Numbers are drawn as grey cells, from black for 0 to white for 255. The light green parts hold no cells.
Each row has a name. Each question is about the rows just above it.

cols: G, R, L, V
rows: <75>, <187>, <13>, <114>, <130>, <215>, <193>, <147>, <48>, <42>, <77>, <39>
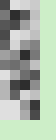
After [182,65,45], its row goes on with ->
[141]
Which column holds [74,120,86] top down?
G
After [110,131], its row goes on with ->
[192]
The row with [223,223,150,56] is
<77>
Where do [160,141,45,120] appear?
<215>
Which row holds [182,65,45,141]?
<48>
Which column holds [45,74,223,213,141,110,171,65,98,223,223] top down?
R

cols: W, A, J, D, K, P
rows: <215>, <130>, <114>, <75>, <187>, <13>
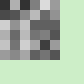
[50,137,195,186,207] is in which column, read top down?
J
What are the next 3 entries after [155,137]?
[166,96,116]

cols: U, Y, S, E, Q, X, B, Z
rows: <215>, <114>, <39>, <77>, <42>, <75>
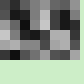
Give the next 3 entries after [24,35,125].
[187,63,24]
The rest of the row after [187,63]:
[24,125]
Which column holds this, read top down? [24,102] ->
Y

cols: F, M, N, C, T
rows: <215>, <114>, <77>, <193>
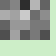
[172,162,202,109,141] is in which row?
<114>
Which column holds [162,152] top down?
M

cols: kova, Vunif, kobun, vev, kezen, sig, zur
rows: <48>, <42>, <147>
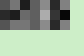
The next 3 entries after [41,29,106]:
[95,172,53]
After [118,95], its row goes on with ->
[139,41,129]
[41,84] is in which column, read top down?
kova

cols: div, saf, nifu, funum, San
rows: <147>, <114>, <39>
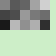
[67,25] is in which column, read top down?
div
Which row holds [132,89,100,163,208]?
<147>

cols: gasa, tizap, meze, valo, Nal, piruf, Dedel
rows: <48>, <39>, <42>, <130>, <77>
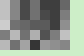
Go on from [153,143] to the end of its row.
[134]
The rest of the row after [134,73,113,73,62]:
[125]
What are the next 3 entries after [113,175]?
[82,125,193]
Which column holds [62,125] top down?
piruf
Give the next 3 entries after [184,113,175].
[82,125,193]
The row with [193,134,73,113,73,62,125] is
<39>

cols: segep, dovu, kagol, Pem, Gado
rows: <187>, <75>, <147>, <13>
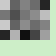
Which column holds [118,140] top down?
kagol
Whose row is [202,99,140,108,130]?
<147>
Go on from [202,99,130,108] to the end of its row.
[37]

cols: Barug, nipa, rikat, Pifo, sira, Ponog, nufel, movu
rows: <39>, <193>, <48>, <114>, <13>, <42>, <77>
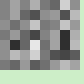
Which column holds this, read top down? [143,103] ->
rikat
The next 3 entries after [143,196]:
[121,131,196]
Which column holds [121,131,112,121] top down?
sira
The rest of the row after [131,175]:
[121,103,208,143]
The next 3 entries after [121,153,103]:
[70,131,163]
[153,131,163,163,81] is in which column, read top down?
Ponog

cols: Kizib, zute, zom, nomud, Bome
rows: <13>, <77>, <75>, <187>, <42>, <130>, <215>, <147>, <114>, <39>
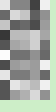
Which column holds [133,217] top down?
zute
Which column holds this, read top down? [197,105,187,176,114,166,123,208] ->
zom
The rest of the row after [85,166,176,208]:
[114]
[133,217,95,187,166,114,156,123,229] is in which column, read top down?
zute
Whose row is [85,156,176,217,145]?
<39>

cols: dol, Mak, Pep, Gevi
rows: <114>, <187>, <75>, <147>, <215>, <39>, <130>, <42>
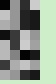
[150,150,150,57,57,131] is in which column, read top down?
Mak
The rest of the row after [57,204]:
[161]
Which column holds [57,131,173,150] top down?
Mak
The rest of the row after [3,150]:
[45,204]
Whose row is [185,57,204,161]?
<215>
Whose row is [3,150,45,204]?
<114>
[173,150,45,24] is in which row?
<42>

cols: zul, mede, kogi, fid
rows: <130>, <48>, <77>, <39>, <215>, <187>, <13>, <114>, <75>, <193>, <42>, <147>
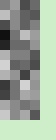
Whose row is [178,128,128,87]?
<187>
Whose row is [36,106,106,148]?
<215>
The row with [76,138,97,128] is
<77>
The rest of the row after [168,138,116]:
[128]
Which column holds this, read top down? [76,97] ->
kogi

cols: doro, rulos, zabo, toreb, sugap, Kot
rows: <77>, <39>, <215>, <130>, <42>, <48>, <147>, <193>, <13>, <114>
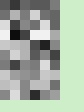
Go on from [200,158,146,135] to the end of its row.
[200,190]
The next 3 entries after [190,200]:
[135,190,190]
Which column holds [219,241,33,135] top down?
sugap
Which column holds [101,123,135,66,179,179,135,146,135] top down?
zabo

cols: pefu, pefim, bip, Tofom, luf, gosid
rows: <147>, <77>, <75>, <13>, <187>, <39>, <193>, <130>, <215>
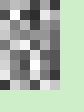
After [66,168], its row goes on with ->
[56]
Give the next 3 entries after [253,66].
[45,233,179]
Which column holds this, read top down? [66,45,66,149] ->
Tofom

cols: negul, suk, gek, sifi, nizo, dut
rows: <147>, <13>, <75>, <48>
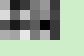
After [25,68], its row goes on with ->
[91,3,56]
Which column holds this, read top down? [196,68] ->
gek
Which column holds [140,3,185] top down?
nizo

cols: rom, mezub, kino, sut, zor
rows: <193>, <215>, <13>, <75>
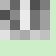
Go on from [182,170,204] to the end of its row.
[192]
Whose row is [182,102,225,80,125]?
<193>
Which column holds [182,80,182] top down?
rom

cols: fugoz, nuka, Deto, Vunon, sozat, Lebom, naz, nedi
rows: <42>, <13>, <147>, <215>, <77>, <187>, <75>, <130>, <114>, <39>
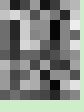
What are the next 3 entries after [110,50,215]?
[195,100,50]
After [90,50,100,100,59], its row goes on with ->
[79,121,143]
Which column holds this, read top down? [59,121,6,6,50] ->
Lebom

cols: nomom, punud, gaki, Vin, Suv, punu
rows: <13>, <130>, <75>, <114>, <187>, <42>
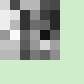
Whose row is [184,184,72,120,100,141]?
<42>
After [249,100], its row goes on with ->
[161,19,91]
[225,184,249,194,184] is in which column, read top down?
punud
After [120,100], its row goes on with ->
[141]
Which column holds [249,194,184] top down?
punud
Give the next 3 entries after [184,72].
[120,100,141]

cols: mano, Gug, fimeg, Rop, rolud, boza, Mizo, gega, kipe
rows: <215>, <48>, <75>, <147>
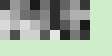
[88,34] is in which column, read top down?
Mizo
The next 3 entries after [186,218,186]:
[143,44,88]
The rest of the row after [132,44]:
[132,176,176]
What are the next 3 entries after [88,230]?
[34,120,54]

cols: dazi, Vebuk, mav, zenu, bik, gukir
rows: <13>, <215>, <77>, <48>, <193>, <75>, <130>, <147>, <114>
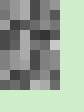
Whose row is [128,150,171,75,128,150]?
<13>
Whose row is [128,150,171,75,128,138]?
<75>
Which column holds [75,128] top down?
dazi
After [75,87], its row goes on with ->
[171,64,52,87]
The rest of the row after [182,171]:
[107]
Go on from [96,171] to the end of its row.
[118,107,201]

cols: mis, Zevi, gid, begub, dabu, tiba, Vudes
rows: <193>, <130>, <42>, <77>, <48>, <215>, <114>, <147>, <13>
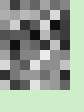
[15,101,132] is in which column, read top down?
begub
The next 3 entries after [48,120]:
[153,153,110]
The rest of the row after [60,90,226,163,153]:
[101]
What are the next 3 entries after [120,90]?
[226,142,142]
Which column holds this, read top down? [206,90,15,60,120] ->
Zevi
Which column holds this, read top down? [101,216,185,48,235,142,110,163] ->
dabu
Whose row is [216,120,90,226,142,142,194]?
<114>

